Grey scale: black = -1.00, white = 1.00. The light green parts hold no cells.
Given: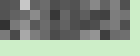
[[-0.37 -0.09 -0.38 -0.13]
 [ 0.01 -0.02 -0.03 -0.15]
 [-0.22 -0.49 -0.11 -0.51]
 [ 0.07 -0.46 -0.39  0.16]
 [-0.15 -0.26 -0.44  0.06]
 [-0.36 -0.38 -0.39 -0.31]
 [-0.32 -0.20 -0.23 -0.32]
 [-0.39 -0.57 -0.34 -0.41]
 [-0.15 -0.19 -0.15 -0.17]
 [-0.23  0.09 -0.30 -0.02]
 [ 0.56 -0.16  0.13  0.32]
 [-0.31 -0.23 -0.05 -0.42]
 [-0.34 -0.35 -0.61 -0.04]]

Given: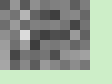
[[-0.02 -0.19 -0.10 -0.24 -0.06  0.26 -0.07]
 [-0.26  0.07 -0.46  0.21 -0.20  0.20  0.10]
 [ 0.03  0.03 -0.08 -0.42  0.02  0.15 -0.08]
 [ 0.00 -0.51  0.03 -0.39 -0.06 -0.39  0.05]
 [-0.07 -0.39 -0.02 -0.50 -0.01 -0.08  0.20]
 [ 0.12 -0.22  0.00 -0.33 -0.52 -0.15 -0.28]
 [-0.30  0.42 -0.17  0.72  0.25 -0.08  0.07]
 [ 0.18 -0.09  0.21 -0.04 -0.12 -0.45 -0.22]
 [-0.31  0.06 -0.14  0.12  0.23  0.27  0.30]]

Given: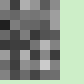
[[ 0.09  0.24  0.24 -0.31  0.02 -0.54  0.02 -0.14]
 [-0.29 -0.02 -0.32 -0.35  0.43  0.07  0.59 -0.15]
 [ 0.17 -0.08 -0.20 -0.56 -0.09 -0.52 -0.01 -0.46]
 [ 0.37 -0.05 -0.19 -0.02 -0.52  0.38  0.13 -0.16]
 [-0.51 -0.19 -0.02 -0.48 -0.51 -0.46 -0.51 -0.41]
 [ 0.11 -0.12 -0.76 -0.18 -0.56  0.22 -0.17  0.02]]

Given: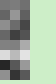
[[-0.12 -0.25 -0.44 -0.35  0.34  0.78  0.20 -0.30]
 [-0.03  0.18 -0.15 -0.50  0.00  0.46 -0.31 -0.59]
 [-0.06 -0.21  0.11 -0.19  0.01  0.72 -0.70  0.13]]

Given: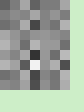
[[ 0.30 -0.02  0.40  0.04 -0.12  0.46 -0.38  0.41  0.36]
 [-0.03  0.16 -0.09  0.11  0.20 -0.14  0.37 -0.09 -0.07]
 [-0.03  0.03  0.04  0.18  0.20  0.19  0.16  0.04  0.12]
 [-0.23  0.30 -0.44  0.15  0.41 -0.60  0.90 -0.44 -0.39]
 [ 0.30  0.04  0.34  0.00 -0.13  0.31 -0.29  0.35  0.26]
 [-0.03  0.09 -0.03  0.16  0.21  0.04  0.27 -0.03  0.03]
 [-0.23 -0.02 -0.13  0.31  0.41  0.19  0.41 -0.12  0.08]]

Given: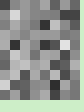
[[-0.19 -0.47 -0.29  0.01 -0.05  0.11  0.38  0.07 -0.06 -0.07]
 [ 0.20 -0.48  0.09 -0.05  0.77 -0.41 -0.26 -0.40  0.30  0.06]
 [-0.24 -0.01  0.50  0.21 -0.35  0.26 -0.39  0.44 -0.64 -0.47]
 [ 0.29  0.02 -0.60  0.20 -0.57  0.31  0.37 -0.11  0.11  0.33]
 [ 0.04  0.05 -0.04  0.23  0.08 -0.09  0.26  0.33  0.08  0.13]
 [ 0.20  0.19  0.12  0.05  0.33  0.35  0.51 -0.34 -0.23 -0.27]
 [ 0.07  0.69  0.33  0.21 -0.60  0.57  0.43  0.49 -0.28  0.25]
 [-0.46  0.11  0.00  0.33  0.36 -0.13 -0.20  0.26  0.64 -0.13]]

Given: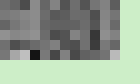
[[-0.27 -0.08 -0.17  0.02 -0.19  0.46]
 [ 0.02  0.04  0.07  0.12 -0.05 -0.10]
 [-0.08 -0.38 -0.33 -0.57 -0.53 -0.19]
 [-0.34 -0.17 -0.15 -0.11 -0.11 -0.24]
 [-0.14 -0.15 -0.23  0.03 -0.38 -0.43]
 [-0.35 -0.27 -0.24 -0.35 -0.35  0.01]
 [ 0.03 -0.30 -0.23 -0.40  0.00 -0.44]
 [-0.20 -0.15 -0.19 -0.15 -0.09 -0.05]
 [ 0.09  0.10  0.09  0.14 -0.16 -0.84]
 [-0.40  0.05  0.02  0.09 -0.26  0.50]
 [-0.21 -0.01 -0.07  0.06 -0.38  0.31]
 [-0.13 -0.05 -0.21  0.14 -0.12 -0.07]]
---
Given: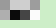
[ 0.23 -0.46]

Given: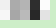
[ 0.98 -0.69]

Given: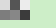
[0.85 0.06]

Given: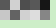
[-0.83  0.73]

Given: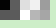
[0.23 0.43]

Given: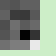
[-0.25 -0.55 -0.13 -0.34]

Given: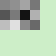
[-0.07 -0.85  0.76]

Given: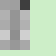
[-0.51  0.17  0.34]
